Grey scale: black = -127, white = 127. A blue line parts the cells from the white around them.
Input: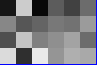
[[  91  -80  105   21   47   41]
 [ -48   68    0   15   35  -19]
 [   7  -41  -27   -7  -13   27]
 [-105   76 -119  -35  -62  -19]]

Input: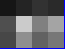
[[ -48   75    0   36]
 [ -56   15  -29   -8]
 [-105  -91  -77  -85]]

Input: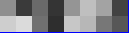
[[ 78  91 -15 -81  71  55  -8 -40]
 [ 15 -69 -21 -75  21  63  35 -61]]

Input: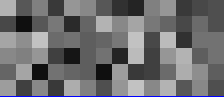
[[  37   14   66  -20  -13  -33  -26   -7   66  -55   59  -78  -13  -13]
 [   8    0   22  -63 -106  -33  -13  -91   59  -63   22   51  -33  -13]
 [  29  -63    8  -70   45    0  -48   22   66    8   51  -40    8  -48]
 [  51  -40    0  -70   22    8  -40  -78  -91    0   22  -70  -55  -48]
 [ -55 -112  -40   -7  -85  -26   51    8   37   -7  -26  -55  -20  -48]
 [ -26   37 -112  -13  -26  -33 -112   29  -70  -63  -20   45   14  -33]]

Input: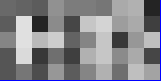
[[  5  96  57  77 -28   5  70 -71  23  63]
 [-22 -28 -35  17  -3  -3  -9  42  49 -91]
 [-42  -9 -50  23 -35   5  49 -16  63  35]
 [-42  90 -71 -16 -64  49  70  11  42 -57]
 [-35  96 -91  11 -57  70  84  29  42 -64]]

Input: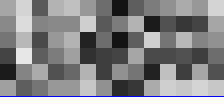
[[-100    4   43  -45  -24   51  -65   17  -10  -92   64  -65   37  -45]
 [  10   91    4   10   10   78  -39   -2   51 -100  -45  -72  -59   37]
 [  31  -32  -10   25   25   71   17  -86  -72   43   78   71   85   71]
 [ -59  103  -32   -2   31  -78  -65  -59   37  -53  -53  -45  -65  -18]
 [  37   85  -39   51   64   25  -18 -108  -32   -2   17   43   25   85]
 [ -10   57  -53   25   51  -92  -18 -108  -32   78  -10   57    4   17]]
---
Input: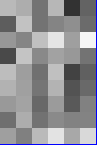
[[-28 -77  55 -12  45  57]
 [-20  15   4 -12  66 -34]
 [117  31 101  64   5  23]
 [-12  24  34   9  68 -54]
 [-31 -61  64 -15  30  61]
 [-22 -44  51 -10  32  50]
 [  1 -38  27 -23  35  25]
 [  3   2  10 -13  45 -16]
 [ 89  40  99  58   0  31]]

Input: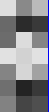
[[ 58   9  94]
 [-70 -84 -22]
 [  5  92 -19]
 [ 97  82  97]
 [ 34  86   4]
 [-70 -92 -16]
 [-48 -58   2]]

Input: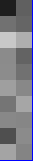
[[-31 -97]
 [-26 -14]
 [ 46  72]
 [-28  11]
 [-14  12]
 [  8  31]
 [ 38 -10]
 [  6   8]
 [ 11 -48]
 [  4  36]]

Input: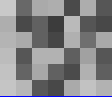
[[-41  45 -53  46  42 -23  73]
 [-55 -42  58 -67 -30 -54  46]
 [ 41 -16  48 -57 -30  42  52]
 [-41  33 -32  50  50 -41  60]
 [-32  49 -52 -30  40 -27  66]
 [ 50  66  42 -55 -40  55  69]]

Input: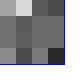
[[-53 -38  90  37]
 [-20 -21 -37 -14]
 [-20 -21 -34 -14]
 [-86  -5 -52  11]]

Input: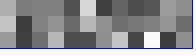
[[ 12  27 -41 -50 -27 -63  87 -45   1   1  -4  47]
 [-19  21   0  -7 -17  17  55 -22  20   3 -68  69]
 [ 15 -68 122 -58  69  15 -47 -50  56 -15 -63  26]]
